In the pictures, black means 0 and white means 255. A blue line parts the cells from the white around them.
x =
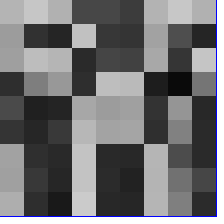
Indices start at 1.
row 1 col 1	180
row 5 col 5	156
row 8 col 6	34
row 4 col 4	46
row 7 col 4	195
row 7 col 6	40
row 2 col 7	162
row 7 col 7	181
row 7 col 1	162
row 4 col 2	126
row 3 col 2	189
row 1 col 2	198
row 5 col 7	51
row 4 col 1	46
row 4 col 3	152
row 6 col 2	38
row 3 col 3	181
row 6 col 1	52
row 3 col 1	159
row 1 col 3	177

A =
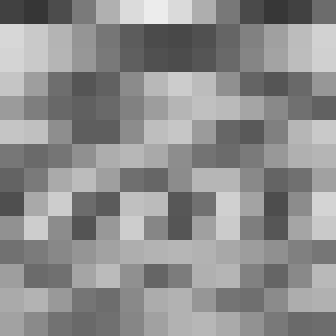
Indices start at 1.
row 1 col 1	65
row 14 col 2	138
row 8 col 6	111
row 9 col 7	187
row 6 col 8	198
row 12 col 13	137
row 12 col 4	165
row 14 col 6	134
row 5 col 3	104
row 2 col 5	118
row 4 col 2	158
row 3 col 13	189
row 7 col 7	169
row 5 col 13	112
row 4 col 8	204
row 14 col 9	183
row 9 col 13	140
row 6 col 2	192
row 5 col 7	157
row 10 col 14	201
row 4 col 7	184
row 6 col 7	190
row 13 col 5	109
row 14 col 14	109
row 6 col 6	140
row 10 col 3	140
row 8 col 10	182
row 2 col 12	160
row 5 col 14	97
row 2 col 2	201
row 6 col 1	197
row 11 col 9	178
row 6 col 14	201
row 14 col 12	121
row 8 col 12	100
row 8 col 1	99
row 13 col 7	172

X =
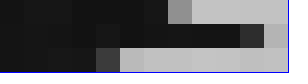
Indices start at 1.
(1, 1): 19
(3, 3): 23
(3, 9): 196
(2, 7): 20
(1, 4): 18
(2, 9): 20
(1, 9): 195
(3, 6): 186
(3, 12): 193

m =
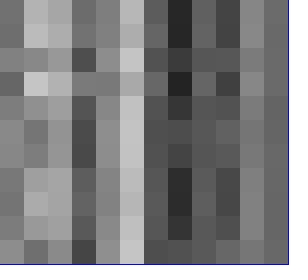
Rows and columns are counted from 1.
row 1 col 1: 113
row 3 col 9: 86
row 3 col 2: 136
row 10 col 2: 153
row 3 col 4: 78
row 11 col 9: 89
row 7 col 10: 89
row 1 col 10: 68
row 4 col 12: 106
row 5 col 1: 125
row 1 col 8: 39
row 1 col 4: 108
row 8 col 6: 187
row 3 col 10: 87
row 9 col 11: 129
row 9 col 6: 182
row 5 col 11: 123
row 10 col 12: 102
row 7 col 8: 68
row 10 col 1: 124
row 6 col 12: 101
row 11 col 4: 69
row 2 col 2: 187
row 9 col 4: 99
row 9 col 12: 102
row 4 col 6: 169
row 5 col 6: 193
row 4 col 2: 197
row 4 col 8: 35
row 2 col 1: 110
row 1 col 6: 183
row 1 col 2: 179
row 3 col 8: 59
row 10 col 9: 88

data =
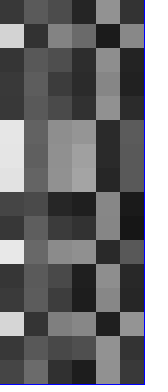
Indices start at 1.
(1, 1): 56
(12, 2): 90
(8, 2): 100
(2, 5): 27
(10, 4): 50
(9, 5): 135
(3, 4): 45
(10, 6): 22
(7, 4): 160
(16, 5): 145
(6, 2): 98
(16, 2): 107
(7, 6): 89
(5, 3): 74
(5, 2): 89
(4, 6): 33
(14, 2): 52
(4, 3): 60
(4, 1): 57
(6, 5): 42
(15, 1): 56
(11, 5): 41
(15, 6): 51
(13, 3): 61
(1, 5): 146
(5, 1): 56
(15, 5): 146
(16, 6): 57

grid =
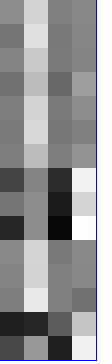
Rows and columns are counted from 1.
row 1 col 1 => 141
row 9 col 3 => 25
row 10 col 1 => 39
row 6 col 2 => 216
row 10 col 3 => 9
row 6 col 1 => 124
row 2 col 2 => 224
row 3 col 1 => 130
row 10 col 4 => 252
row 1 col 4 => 135
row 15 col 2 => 152
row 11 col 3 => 120
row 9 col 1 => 115
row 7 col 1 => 126
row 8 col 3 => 43
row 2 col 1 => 116
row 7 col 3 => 125
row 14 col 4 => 197

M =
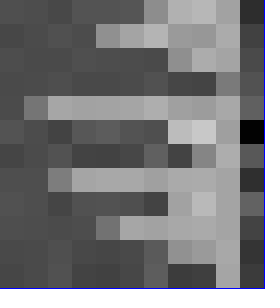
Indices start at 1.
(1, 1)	79
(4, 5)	73
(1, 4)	83
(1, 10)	162
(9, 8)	162
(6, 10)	159
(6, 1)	83
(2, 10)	171
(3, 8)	143
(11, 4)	72
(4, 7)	81
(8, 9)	171
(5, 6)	165
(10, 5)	114
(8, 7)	160
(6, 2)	76
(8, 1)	78
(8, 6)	168
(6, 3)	67
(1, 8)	177
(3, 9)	172
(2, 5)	144
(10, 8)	168
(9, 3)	69
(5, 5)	163
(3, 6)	76
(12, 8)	60
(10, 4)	77
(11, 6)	73
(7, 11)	88
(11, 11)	52
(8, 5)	168
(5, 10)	168
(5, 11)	96
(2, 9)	151
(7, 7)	96

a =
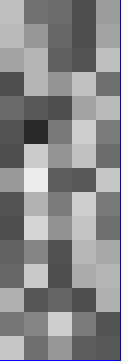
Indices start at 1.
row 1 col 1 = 190
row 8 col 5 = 197
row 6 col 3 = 120
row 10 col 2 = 212
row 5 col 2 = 89
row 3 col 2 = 180
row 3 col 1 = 163
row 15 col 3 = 150
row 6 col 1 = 82
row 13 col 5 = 176
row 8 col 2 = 235
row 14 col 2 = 132
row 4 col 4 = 193
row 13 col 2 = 86
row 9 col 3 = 122
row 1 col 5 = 156
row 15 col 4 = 92
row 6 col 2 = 41
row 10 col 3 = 146
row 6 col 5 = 122
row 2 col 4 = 77
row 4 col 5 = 110
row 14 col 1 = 119
